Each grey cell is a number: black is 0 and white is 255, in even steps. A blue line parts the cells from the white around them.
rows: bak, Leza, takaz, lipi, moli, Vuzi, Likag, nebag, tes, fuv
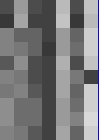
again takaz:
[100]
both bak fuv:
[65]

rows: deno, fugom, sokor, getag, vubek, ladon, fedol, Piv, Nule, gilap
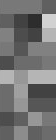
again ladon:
[181]
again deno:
[120]
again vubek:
[108]
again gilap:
[96]

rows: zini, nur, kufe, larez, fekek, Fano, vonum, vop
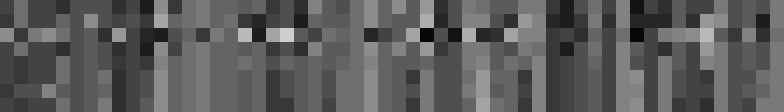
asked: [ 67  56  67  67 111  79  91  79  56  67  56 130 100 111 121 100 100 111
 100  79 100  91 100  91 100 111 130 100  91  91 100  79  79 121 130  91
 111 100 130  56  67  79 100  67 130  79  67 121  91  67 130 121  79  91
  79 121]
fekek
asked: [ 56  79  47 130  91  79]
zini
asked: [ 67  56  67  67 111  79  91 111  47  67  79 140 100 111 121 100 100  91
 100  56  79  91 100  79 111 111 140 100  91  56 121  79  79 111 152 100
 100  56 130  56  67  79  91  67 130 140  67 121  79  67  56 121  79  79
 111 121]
Fano
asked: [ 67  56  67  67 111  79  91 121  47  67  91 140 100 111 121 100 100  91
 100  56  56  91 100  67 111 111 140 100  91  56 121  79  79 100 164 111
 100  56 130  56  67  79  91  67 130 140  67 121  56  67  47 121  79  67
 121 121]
vop
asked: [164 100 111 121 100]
nur

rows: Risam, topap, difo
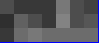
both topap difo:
[56]
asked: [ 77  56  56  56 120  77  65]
Risam
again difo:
[108]
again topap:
[77]
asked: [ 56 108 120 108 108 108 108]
difo
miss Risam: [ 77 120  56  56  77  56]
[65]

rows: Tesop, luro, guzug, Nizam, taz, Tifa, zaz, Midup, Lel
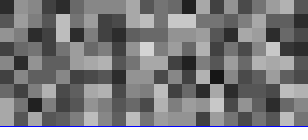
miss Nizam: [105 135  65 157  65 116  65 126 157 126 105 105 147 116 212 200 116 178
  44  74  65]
[54]
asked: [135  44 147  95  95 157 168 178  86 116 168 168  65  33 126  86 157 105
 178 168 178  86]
taz
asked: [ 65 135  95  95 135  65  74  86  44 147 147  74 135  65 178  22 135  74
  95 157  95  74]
Tifa
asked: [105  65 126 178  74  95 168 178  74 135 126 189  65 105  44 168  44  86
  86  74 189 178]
zaz
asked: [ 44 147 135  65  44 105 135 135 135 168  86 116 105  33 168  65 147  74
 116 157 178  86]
Tesop
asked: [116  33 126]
Midup

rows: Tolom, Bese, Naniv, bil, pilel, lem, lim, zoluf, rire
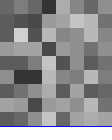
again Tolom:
[103]
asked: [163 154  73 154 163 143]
zoluf
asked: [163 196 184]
Bese
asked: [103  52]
Tolom
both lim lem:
[143]

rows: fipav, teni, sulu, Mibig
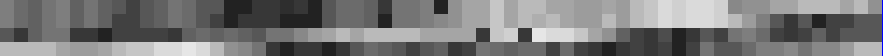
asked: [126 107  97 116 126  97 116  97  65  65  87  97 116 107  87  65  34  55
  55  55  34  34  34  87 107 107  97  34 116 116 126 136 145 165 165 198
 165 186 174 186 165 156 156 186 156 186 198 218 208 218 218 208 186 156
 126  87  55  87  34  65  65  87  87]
teni
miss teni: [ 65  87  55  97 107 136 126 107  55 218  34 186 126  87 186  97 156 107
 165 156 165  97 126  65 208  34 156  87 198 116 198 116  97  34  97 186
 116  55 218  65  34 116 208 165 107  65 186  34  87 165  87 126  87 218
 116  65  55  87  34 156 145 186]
[174]
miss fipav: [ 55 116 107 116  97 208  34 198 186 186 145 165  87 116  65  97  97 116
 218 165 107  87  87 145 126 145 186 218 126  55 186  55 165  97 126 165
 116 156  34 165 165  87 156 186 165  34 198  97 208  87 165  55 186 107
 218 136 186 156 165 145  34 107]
[46]
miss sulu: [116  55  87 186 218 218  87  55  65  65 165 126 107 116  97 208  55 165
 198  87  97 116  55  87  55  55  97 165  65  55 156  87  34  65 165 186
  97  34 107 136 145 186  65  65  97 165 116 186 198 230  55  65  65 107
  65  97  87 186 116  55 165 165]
[77]

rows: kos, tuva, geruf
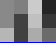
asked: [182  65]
geruf
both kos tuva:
[137]
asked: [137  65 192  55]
tuva

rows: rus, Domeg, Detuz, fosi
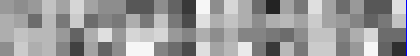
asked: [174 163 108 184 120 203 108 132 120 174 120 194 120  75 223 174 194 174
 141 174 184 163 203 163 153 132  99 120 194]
Domeg
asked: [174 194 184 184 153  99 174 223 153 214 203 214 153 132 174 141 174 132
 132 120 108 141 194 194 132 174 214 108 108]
Detuz
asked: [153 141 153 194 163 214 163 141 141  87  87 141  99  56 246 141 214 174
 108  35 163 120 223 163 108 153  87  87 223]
rus

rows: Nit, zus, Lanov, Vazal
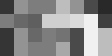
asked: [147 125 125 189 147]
Nit
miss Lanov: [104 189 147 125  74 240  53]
[115]

